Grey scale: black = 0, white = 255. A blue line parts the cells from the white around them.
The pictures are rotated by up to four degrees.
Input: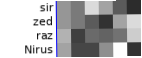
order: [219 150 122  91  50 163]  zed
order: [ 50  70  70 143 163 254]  Nirus
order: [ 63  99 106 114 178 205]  raz
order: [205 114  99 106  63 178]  raz
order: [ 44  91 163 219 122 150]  sir

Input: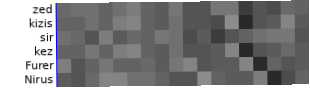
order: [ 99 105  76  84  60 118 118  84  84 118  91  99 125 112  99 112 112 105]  zed
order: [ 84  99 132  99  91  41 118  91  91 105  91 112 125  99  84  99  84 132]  kez
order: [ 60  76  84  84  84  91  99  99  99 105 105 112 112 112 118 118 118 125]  zed
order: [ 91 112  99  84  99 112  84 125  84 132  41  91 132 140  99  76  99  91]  kizis

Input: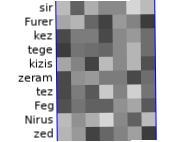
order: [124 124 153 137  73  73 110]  kez
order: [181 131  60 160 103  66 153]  zed
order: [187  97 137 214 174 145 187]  Nirus

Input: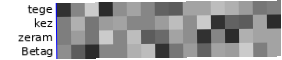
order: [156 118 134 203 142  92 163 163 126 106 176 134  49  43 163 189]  zeram
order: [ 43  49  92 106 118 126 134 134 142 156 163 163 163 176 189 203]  zeram
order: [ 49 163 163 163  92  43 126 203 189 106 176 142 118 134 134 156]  zeram
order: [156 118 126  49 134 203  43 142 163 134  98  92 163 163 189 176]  tege
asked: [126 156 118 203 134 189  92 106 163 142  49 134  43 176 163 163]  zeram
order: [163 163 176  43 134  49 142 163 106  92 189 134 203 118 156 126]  zeram
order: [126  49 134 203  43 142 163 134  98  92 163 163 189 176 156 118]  tege

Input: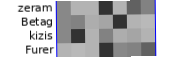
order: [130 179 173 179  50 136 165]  kizis
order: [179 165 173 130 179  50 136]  kizis
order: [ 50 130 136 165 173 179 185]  Betag
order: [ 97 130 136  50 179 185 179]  Furer

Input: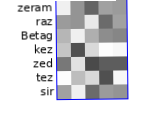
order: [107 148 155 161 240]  sir
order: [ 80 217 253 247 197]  kez
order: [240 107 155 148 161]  sir

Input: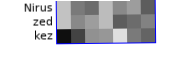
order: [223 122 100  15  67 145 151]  kez
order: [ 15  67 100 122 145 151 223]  kez
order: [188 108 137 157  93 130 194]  zed

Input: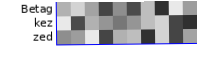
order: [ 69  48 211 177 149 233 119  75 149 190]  kez
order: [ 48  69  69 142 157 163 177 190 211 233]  zed
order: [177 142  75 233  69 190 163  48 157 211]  Betag

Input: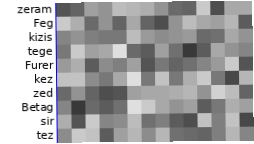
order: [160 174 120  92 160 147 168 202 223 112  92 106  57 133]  Betag
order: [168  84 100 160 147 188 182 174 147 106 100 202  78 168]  zeram
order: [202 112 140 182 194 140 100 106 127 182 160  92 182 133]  tez
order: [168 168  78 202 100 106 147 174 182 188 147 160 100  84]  zeram

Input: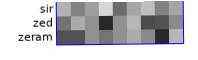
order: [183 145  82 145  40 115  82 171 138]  zeram
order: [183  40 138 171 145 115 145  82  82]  zeram

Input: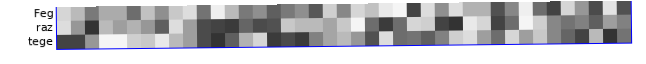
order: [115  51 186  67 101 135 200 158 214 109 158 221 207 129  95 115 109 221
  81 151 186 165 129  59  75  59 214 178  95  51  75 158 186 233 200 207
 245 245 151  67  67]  tege
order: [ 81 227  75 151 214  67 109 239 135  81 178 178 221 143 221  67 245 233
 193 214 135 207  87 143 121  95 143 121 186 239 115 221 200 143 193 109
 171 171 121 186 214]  Feg
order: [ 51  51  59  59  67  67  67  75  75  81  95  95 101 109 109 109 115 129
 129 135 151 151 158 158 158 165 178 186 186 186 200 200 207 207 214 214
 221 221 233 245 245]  raz

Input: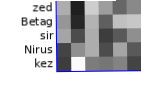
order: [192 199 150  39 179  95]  Betag
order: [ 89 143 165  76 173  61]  sir
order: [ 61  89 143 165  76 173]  sir
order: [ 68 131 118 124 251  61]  kez
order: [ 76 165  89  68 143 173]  Nirus

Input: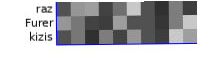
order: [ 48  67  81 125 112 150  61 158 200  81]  raz
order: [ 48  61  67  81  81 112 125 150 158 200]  raz
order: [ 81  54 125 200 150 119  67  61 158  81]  Furer
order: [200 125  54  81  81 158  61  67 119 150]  Furer
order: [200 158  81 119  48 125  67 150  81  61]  kizis

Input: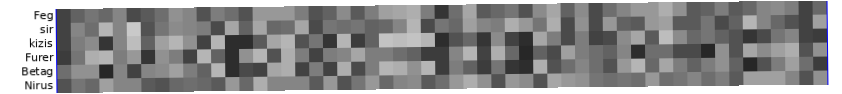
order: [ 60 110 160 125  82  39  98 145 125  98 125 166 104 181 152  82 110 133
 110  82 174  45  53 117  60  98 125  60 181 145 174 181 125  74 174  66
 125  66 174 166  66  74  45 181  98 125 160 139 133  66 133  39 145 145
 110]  Betag
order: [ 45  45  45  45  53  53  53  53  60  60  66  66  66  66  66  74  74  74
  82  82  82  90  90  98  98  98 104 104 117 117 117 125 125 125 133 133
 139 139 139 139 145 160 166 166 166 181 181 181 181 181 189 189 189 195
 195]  kizis

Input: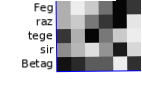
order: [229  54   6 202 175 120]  raz
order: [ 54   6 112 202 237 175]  Feg
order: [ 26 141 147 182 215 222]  sir
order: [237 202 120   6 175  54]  tege
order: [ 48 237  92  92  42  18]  Betag

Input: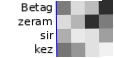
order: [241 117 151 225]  kez
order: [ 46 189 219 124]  Betag

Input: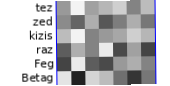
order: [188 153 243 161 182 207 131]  tez
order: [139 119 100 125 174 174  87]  zed
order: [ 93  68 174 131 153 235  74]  Feg

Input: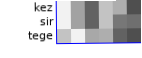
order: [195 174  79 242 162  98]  kez
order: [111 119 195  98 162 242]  sir
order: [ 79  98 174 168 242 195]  tege

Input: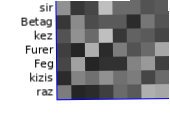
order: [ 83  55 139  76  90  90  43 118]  Betag
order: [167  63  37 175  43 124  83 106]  Furer
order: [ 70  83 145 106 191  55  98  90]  kez
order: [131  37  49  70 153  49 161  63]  Feg

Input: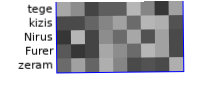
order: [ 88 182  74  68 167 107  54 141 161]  Furer
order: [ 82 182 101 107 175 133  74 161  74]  kizis
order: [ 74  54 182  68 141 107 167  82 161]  Nirus
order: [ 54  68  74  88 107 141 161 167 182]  Furer
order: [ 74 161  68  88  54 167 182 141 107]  Furer

